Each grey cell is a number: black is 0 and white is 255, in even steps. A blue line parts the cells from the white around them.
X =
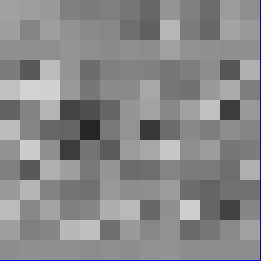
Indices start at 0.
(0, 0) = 160
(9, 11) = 113
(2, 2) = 142
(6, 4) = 38
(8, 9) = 123
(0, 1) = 157
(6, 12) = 132
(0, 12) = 142
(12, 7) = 145
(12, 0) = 141
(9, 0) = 154
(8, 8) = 132
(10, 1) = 136
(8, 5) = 149
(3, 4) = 108
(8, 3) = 158
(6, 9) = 136
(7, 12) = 124
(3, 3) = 149
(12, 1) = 144
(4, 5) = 139
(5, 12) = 153
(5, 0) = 98
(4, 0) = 192
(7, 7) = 167
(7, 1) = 204
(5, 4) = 79
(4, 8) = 119
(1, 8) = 182
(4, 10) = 153
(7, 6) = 155
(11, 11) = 138
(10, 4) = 134

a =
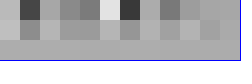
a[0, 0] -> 186
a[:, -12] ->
[186, 191, 173]
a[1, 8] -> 161
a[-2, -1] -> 170
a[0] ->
[186, 70, 167, 138, 123, 227, 57, 172, 121, 157, 166, 167]
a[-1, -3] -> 172
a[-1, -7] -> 172
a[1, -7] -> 181
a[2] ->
[173, 173, 173, 173, 172, 172, 173, 173, 172, 172, 172, 172]

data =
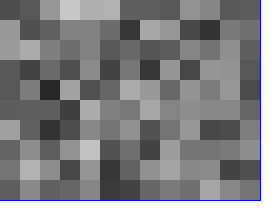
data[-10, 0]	77
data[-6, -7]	171
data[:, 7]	[94, 167, 85, 54, 153, 167, 82, 67, 145, 102]
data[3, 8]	149
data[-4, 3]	77
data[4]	[86, 124, 39, 162, 81, 102, 171, 153, 104, 147, 124, 151, 75]
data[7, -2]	122
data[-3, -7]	111
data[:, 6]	[95, 54, 103, 118, 171, 120, 145, 111, 98, 67]
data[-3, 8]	157
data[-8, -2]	143
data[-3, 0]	100
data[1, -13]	153
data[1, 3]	130
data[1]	[153, 80, 96, 130, 129, 108, 54, 167, 150, 72, 52, 121, 112]
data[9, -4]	112
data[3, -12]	67
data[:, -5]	[88, 150, 92, 149, 104, 131, 116, 157, 164, 123]
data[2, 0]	155
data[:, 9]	[146, 72, 133, 71, 147, 142, 151, 117, 135, 112]
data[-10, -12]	87
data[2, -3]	115
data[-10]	[77, 87, 151, 199, 175, 176, 95, 94, 88, 146, 134, 88, 93]
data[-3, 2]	94
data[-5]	[93, 94, 94, 63, 171, 128, 120, 167, 131, 142, 136, 135, 101]
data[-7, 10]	149
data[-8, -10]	110

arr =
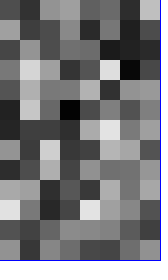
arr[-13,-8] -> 78
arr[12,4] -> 72
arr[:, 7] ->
[191, 76, 42, 72, 153, 127, 159, 83, 150, 167, 82, 64, 145]
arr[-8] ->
[34, 198, 104, 3, 75, 127, 82, 127]
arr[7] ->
[148, 60, 207, 56, 65, 181, 166, 83]
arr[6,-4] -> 171
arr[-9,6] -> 147
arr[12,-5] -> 109
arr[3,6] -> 8
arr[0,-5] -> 159
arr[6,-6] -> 63
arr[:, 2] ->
[147, 76, 77, 160, 121, 104, 63, 207, 175, 47, 40, 101, 134]
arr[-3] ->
[225, 121, 40, 69, 227, 160, 135, 82]
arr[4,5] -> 49
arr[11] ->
[82, 66, 101, 139, 136, 130, 91, 64]
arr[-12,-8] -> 160
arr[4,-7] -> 176
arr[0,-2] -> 45
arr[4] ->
[84, 176, 121, 122, 178, 49, 147, 153]
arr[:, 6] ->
[45, 31, 34, 8, 147, 82, 122, 166, 114, 116, 135, 91, 110]
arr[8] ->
[45, 77, 175, 68, 145, 112, 114, 150]
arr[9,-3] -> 174
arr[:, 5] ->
[106, 119, 27, 222, 49, 127, 227, 181, 112, 174, 160, 130, 69]
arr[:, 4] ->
[96, 42, 108, 84, 178, 75, 171, 65, 145, 57, 227, 136, 72]
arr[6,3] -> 47
